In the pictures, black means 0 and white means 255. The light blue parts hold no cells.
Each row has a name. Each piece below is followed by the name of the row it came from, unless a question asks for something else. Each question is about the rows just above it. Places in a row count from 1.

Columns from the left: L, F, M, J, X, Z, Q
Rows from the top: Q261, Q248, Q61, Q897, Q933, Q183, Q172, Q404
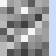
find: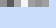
Q183
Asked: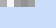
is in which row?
Q183
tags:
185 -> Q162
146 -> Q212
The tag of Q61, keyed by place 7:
Q162
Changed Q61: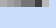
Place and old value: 5, 132
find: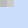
Q172
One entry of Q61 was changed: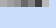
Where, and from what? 4, 117

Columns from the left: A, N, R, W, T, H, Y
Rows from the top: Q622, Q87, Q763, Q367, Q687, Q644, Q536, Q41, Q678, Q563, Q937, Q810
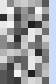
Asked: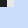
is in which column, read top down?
T
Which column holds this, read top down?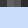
R
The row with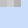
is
Q622
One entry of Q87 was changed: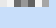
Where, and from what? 3, 98
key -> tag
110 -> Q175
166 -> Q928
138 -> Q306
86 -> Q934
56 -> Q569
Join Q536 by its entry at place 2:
Q175
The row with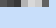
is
Q810
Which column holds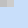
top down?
W

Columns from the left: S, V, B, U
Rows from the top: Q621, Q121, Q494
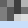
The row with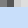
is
Q494
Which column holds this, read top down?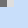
U
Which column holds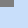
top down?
S

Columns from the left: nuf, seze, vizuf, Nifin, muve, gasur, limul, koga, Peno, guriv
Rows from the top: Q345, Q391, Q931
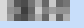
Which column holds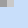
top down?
koga
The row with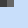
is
Q391
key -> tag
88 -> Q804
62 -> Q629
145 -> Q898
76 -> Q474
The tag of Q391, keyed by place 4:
Q629
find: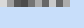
Q931
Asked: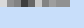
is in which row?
Q391
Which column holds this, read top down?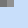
guriv

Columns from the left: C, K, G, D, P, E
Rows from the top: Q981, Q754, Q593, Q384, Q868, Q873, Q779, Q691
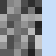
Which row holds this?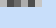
Q873
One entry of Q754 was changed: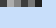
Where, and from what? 2, 161
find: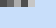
Q873
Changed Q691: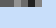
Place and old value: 4, 93
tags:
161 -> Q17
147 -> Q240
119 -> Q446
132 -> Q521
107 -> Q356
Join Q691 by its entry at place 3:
Q240
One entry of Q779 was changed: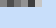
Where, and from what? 1, 147
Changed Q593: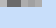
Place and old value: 1, 173

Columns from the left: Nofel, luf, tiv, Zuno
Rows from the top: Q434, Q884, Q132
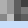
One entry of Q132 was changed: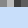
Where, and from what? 3, 79
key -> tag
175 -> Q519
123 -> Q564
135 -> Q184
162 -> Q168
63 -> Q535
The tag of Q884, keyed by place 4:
Q564

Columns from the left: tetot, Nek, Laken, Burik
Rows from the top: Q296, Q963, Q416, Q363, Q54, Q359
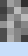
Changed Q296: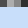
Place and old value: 2, 159
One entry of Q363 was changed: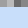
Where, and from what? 1, 147
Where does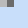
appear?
Q363
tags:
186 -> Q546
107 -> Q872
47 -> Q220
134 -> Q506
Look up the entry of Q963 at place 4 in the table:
Q506
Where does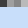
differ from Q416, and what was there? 1, 77
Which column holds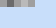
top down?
Nek

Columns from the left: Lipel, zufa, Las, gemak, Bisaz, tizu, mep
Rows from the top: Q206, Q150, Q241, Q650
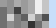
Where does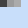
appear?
Q150
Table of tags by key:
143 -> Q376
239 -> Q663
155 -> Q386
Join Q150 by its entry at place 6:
Q663
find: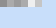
Q206
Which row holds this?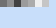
Q150
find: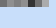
Q650
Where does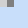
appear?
Q241

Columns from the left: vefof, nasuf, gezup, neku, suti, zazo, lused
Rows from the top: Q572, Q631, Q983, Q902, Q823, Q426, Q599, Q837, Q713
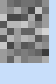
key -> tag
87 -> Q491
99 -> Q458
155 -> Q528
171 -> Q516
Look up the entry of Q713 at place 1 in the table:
Q528
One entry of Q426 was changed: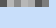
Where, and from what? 3, 155
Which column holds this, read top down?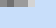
lused
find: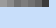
Q837
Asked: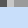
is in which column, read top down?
vefof
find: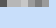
Q902

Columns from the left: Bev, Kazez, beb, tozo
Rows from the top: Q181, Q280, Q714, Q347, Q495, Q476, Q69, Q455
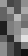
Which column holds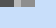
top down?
beb
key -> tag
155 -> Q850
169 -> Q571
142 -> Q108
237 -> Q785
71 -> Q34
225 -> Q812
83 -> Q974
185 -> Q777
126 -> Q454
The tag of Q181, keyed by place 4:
Q108
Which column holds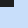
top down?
Bev
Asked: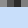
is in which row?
Q69
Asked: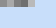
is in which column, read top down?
tozo

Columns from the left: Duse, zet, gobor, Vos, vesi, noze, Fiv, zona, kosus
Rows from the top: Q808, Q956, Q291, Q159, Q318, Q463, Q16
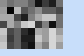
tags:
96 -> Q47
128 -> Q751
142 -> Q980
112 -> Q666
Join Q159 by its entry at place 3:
Q751
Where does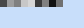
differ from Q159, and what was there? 2, 170
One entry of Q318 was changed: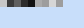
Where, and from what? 2, 72
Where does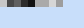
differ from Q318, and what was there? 7, 157

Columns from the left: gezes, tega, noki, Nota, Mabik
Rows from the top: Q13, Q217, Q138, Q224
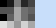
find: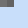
Q217
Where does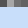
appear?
Q217
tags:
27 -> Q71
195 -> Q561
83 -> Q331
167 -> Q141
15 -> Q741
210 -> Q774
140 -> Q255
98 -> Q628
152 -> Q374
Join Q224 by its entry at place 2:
Q561
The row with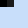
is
Q13

